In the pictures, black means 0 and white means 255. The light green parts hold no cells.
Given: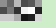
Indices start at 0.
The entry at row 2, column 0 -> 202
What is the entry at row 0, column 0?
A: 143
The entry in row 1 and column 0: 75
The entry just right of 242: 254
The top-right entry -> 157

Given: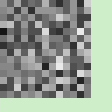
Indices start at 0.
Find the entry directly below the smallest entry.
110
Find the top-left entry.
149
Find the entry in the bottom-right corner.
123
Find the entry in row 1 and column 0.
135
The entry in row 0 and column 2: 165
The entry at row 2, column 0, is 123
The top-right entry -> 205
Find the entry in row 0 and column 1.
95
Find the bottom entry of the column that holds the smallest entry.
110
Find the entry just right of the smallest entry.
110
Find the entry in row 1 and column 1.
149
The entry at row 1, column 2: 65
